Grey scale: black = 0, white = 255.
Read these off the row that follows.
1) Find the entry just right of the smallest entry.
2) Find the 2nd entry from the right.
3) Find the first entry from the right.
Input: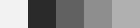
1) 97
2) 142
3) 176

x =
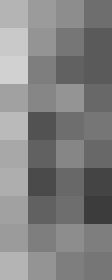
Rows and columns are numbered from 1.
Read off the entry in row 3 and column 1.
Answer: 209
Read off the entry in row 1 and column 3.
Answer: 141
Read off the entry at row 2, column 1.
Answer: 201
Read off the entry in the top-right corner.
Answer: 110
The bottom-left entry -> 180
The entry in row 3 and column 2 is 126
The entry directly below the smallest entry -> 126
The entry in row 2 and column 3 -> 118
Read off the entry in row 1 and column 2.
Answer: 155
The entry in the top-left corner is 180
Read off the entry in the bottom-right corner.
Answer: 118
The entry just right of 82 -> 110

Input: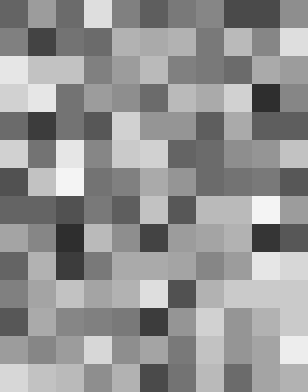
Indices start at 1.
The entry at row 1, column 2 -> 156
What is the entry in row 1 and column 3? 107
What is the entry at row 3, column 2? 194
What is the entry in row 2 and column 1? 128
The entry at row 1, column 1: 100
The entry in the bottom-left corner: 215
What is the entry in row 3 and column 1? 230
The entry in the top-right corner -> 142
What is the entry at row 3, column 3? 194
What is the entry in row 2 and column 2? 67
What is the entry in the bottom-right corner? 178
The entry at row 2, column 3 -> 115

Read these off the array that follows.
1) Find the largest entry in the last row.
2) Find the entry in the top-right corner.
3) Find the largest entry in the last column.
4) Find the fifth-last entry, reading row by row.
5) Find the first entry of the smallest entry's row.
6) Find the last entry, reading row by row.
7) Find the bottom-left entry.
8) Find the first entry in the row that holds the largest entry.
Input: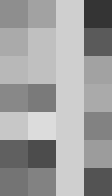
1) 207
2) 52
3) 170
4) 156
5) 142
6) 83
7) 116
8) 199

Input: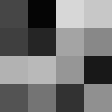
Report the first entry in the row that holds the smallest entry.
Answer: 70
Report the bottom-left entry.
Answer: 83
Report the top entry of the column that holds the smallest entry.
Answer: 5
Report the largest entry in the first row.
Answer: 215
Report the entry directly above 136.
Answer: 199

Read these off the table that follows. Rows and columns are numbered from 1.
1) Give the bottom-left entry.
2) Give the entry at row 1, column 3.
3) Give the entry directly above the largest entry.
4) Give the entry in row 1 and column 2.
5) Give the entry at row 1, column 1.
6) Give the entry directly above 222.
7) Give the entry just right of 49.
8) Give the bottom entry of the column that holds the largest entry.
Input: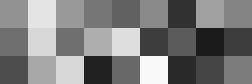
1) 77
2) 153
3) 61
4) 228
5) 146
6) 97
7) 160
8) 249
